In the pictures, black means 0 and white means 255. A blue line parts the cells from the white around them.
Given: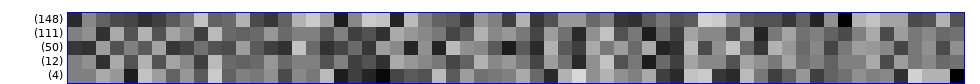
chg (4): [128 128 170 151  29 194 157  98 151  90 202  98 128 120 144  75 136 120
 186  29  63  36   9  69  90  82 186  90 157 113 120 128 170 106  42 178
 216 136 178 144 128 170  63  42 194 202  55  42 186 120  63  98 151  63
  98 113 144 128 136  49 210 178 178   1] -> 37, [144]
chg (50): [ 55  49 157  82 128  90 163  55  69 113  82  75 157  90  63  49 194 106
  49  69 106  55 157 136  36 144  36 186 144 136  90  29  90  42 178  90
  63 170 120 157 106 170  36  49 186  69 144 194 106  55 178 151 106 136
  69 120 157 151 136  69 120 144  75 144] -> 45, [75]
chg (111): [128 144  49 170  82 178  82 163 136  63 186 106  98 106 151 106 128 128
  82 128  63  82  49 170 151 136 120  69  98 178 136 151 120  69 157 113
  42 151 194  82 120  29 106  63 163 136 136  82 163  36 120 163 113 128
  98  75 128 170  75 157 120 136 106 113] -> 37, [144]
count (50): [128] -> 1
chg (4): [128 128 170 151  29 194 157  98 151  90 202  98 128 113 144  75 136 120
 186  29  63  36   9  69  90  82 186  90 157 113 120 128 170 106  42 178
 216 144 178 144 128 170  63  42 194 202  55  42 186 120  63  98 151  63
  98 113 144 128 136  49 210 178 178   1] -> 13, [120]
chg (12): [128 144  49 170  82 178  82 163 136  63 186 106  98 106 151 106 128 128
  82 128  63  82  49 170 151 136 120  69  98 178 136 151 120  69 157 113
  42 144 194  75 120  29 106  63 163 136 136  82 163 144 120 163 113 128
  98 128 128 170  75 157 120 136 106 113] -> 39, [82]

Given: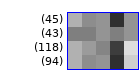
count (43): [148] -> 2
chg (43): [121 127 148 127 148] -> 0, [127]
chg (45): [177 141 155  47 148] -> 2, [148]
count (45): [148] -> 2
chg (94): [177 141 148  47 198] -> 4, [206]
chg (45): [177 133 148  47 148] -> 1, [141]

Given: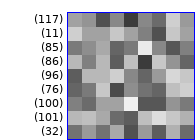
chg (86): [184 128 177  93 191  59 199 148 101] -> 2, [184]
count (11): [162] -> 4
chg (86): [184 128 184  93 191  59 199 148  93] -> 8, [101]
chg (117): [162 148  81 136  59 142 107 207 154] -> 5, [136]
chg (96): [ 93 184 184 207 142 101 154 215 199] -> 4, [136]

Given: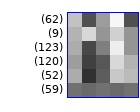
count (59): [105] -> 2
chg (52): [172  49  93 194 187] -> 3, [200]
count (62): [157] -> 1
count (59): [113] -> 3
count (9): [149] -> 2
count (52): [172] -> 1

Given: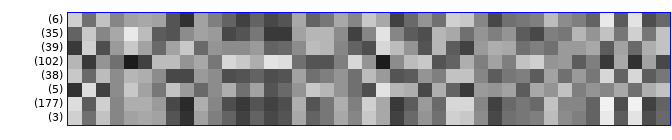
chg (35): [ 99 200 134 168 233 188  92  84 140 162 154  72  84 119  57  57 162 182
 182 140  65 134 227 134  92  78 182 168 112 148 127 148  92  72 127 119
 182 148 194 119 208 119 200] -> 42, [194]
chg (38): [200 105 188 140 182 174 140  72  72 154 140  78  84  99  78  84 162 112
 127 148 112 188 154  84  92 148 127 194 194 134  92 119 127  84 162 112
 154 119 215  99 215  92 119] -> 33, [92]
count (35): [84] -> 2

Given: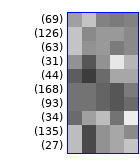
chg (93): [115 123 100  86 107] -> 1, [115]
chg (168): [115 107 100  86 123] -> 1, [115]
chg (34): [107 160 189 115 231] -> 4, [237]
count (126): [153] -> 2

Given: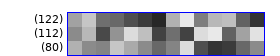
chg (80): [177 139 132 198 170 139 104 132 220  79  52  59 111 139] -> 12, [104]
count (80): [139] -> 3
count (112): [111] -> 1
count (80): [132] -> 2

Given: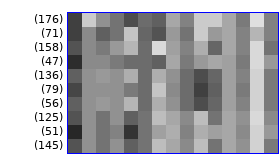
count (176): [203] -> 3
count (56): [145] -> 3
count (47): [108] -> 2
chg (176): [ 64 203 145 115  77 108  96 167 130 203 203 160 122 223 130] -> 11, [167]

